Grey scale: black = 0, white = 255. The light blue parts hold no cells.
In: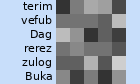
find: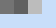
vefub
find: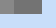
rerez
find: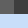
Dag
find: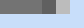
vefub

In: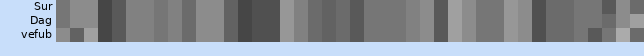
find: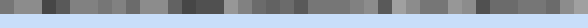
Dag
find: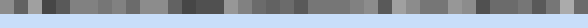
vefub
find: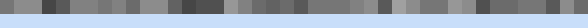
Sur

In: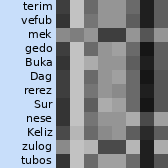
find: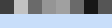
Dag
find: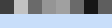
gedo
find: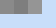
mek
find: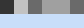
tubos

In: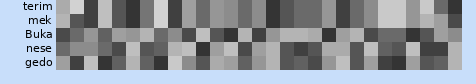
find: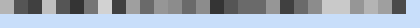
mek
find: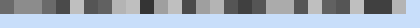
nese
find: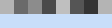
Buka

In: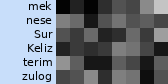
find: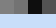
zulog
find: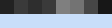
Keliz
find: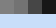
Keliz
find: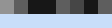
terim

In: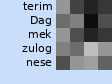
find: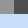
mek
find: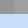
nese

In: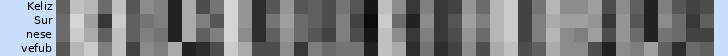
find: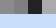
Keliz
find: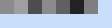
Keliz
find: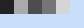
Keliz

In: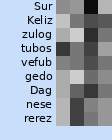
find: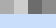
gedo
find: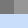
rerez
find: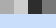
zulog

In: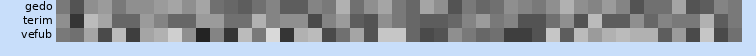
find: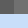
gedo
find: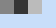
vefub
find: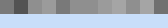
gedo
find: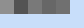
gedo
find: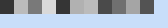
vefub
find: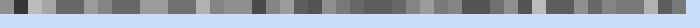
terim
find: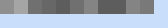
gedo

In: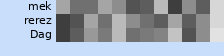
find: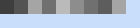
rerez
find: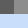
rerez
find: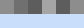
rerez
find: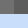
rerez
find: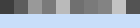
Dag

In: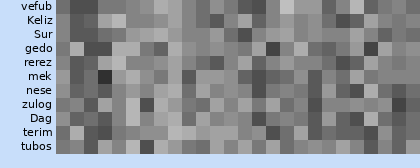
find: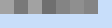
tubos
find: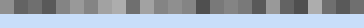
nese
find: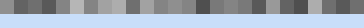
Dag

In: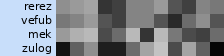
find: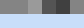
rerez
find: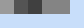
vefub
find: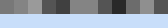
vefub

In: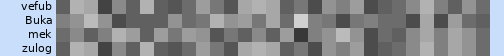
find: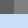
mek
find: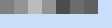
mek
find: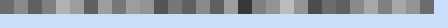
mek
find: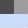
Buka
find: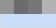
Buka
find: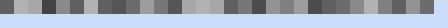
vefub
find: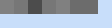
Buka

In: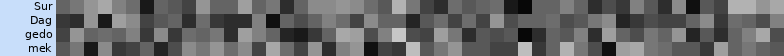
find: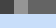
Sur
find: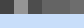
Dag
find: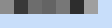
gedo

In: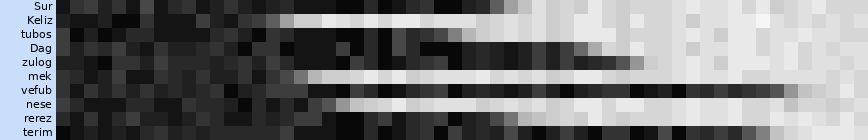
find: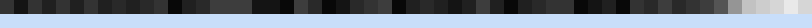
vefub
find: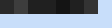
rerez
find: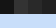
mek

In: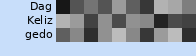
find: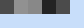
Keliz
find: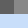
gedo

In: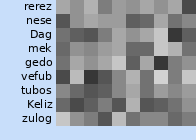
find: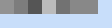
zulog
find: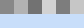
vefub
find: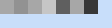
gedo
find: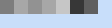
Dag

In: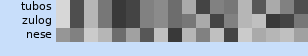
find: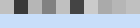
nese
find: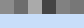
tubos
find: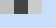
nese
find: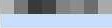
tubos

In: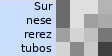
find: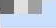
nese
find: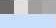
nese

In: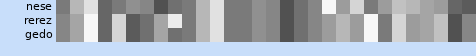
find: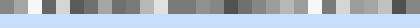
gedo
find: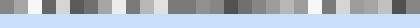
rerez
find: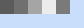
rerez
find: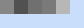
nese

